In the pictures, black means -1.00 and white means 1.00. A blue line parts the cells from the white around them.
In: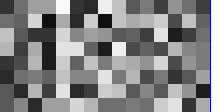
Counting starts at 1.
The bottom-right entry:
0.33
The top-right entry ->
-0.51
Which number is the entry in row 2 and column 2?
-0.23
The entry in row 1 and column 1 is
-0.59
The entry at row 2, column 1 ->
-0.13
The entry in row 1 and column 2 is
-0.13
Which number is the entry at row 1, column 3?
0.25
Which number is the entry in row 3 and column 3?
-0.59
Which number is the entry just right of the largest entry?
-0.59
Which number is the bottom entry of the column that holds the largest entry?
0.25
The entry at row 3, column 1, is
0.51
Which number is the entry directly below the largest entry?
0.33

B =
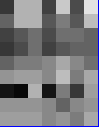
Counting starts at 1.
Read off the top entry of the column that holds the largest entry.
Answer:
0.78
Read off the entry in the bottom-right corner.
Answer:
0.32
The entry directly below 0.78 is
0.48
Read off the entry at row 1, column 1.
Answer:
-0.57
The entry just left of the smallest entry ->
-0.84
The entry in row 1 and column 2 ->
0.40
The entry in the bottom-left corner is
0.24
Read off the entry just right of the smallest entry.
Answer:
0.40
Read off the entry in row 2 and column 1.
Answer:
-0.22
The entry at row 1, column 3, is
0.40
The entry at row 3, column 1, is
-0.49
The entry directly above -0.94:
0.24
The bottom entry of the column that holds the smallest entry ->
0.24
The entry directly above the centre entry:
-0.49
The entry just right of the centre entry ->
0.32

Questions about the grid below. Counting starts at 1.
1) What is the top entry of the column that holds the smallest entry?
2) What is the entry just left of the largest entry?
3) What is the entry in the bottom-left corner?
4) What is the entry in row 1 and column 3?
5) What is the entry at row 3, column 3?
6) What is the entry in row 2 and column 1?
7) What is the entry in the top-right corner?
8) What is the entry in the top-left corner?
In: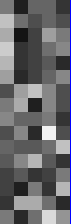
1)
-0.76
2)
-0.68
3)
-0.04
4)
-0.21
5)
-0.49
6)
0.51
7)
-0.59
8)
-0.04

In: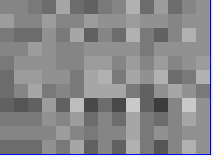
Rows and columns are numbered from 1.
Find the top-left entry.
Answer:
0.04
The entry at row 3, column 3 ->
-0.15
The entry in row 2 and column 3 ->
0.04
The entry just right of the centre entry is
-0.05
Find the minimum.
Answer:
-0.53
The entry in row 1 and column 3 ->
-0.05
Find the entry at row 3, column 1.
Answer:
-0.05
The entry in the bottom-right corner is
0.14
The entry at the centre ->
0.39
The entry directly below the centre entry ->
0.30
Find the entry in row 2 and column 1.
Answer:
0.22
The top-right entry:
0.14
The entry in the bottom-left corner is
-0.15
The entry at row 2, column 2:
0.04
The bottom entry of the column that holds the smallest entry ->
-0.33
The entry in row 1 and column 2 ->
0.04
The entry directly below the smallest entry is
-0.15
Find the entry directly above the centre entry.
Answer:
0.22
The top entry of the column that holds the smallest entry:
0.22

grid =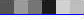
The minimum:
-0.79
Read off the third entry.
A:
-0.08
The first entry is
-0.34
